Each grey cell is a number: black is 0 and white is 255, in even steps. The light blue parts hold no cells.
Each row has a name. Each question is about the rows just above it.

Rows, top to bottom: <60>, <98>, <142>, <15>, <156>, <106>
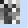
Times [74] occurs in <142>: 1
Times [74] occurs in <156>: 2
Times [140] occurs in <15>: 2

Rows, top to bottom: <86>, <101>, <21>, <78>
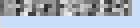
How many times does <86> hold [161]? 5
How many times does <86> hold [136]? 4
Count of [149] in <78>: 6
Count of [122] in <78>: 5
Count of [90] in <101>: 2
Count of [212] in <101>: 2
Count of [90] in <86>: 2

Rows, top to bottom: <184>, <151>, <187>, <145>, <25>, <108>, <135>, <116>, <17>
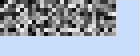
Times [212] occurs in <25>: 3
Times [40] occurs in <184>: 4

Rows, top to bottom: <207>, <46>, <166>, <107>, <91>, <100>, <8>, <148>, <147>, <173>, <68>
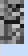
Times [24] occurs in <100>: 4
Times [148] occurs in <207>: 3
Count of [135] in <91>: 2

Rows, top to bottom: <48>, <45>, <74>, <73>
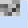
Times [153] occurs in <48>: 2
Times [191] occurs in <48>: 0
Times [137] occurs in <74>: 2

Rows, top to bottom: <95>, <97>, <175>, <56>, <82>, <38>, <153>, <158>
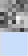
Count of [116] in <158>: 1
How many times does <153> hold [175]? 3

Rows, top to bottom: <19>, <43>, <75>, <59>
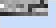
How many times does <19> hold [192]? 0
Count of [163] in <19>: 4
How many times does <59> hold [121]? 3
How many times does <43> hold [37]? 1

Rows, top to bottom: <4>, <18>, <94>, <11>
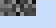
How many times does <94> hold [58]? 3
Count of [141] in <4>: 2
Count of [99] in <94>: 0
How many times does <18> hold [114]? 4
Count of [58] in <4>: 2

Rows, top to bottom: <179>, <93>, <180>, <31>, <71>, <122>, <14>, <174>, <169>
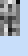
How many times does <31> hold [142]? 1
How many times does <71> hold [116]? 2

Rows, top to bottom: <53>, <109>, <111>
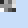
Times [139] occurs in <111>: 1
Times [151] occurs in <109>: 3
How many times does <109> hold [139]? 0
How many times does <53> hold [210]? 1

